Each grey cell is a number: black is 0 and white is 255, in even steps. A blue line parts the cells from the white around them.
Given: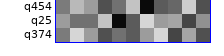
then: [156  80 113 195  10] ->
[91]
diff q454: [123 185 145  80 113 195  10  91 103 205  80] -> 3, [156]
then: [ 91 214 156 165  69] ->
[145]

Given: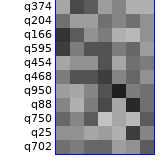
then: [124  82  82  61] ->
[133]
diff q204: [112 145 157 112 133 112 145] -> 2, [157]
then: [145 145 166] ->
[157]
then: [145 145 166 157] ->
[176]
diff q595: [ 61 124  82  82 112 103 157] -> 5, [124]
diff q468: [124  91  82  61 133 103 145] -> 2, [82]

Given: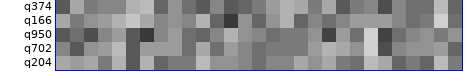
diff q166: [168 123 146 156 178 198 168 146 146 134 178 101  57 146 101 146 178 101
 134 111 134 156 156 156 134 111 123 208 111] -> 8, [134]
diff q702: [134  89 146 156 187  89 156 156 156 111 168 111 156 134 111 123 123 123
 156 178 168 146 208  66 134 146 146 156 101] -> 24, [78]
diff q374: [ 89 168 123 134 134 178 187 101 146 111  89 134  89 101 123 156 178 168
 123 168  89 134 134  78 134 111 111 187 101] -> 22, [123]
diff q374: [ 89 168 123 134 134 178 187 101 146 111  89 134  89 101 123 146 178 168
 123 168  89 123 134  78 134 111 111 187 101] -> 16, [156]
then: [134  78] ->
[134]

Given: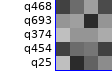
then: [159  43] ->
[149]
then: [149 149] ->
[171]
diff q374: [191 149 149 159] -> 4, [171]
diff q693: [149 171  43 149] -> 2, [159]

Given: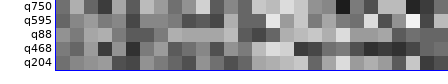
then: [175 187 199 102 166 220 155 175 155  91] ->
[199]
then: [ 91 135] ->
[102]
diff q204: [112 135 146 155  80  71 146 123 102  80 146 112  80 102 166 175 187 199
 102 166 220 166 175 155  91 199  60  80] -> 22, [155]
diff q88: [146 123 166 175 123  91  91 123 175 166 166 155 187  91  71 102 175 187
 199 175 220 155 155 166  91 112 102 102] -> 12, [166]

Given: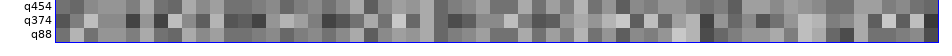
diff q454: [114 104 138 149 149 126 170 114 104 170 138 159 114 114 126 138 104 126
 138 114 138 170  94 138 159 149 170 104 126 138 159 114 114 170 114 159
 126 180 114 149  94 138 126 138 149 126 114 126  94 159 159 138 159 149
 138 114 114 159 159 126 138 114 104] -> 44, [149]
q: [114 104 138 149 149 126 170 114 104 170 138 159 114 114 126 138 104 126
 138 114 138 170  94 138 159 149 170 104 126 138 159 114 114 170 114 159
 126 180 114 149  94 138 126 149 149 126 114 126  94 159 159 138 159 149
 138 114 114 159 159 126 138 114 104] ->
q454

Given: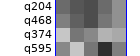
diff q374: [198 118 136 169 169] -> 4, [179]
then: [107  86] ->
[77]
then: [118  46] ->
[127]
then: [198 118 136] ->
[179]
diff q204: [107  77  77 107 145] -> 2, [86]
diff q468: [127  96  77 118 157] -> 5, [145]

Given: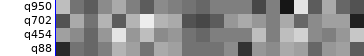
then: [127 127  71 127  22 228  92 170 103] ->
[82]
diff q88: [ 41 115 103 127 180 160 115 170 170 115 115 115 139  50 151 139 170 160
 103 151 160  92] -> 9, [160]
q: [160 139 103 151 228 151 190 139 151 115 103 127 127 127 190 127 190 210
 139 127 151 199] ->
q454
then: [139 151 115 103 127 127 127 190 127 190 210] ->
[139]

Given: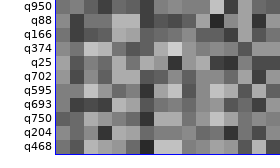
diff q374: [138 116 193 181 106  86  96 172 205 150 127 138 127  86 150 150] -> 5, [116]
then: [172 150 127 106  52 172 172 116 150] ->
[193]

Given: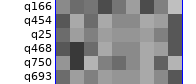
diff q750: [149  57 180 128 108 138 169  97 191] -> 9, [180]
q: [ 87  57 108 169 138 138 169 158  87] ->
q468
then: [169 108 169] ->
[138]
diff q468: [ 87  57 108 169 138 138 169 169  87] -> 8, [158]
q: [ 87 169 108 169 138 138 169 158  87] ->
q454

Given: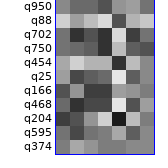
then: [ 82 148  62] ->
[62]
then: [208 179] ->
[179]
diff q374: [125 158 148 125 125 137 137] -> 2, [168]

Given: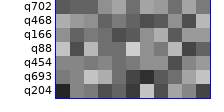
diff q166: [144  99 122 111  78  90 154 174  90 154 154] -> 7, [144]
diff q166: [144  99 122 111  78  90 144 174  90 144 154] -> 10, [154]
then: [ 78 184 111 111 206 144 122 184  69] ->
[99]
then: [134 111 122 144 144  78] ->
[134]
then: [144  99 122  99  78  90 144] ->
[78]
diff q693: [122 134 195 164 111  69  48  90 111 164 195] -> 4, [174]
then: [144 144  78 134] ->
[154]

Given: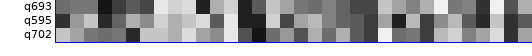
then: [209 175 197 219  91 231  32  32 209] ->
[70]
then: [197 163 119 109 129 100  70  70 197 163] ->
[129]
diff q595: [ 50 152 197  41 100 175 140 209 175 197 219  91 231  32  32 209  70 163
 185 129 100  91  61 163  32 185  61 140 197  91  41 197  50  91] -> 29, [185]
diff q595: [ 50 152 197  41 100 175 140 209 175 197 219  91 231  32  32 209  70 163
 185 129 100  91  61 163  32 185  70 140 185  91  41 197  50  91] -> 27, [61]
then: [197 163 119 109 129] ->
[100]

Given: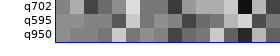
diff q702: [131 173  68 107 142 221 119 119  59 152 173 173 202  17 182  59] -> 16, [68]
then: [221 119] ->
[119]
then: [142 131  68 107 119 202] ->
[97]
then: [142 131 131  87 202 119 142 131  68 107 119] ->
[182]
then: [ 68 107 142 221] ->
[119]
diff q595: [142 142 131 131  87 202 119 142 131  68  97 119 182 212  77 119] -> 11, [107]

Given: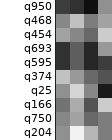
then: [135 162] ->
[104]
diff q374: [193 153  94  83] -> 3, [104]

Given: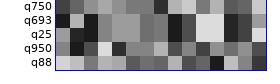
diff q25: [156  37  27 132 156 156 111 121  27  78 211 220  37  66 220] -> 11, [220]
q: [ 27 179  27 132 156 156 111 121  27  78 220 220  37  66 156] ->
q693
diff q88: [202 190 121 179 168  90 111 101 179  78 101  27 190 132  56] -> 1, [211]
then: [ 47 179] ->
[202]
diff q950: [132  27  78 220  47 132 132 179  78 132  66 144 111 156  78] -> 14, [144]

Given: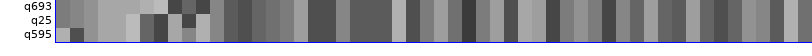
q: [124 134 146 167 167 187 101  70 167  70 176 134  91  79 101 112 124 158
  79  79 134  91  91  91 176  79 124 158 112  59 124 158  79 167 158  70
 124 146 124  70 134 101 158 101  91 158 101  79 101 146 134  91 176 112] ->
q25
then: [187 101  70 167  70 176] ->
[134]
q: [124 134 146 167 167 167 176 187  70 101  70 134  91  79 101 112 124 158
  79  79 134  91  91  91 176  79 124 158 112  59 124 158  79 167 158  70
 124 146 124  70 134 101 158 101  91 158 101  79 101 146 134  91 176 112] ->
q693
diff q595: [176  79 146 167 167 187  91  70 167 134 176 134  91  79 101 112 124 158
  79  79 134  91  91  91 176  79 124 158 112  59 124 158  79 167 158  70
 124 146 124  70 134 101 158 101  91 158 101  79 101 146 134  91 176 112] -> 7, [101]

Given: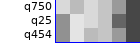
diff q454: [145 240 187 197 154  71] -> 2, [228]
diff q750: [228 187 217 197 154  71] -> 1, [217]
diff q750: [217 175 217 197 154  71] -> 2, [187]
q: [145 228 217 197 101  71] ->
q25

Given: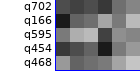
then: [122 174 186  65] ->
[143]
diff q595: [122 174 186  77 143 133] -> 4, [65]
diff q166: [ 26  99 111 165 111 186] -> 5, [122]
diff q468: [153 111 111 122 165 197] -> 2, [99]
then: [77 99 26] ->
[122]
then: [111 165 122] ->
[186]
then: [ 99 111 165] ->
[122]

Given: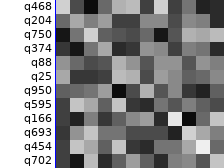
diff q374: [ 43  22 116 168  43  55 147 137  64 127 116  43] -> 1, [55]
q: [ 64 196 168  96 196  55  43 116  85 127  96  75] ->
q595
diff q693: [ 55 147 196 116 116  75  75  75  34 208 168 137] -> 12, [127]
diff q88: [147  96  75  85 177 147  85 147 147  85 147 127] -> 2, [105]
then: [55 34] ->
[96]

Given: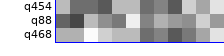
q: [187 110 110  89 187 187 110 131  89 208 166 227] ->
q454
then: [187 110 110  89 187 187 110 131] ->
[89]
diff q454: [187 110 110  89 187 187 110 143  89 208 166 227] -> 8, [131]
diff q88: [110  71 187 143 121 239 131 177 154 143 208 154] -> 1, [100]
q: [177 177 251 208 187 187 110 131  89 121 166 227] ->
q468
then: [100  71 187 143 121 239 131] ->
[177]
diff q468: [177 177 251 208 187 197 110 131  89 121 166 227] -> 6, [187]

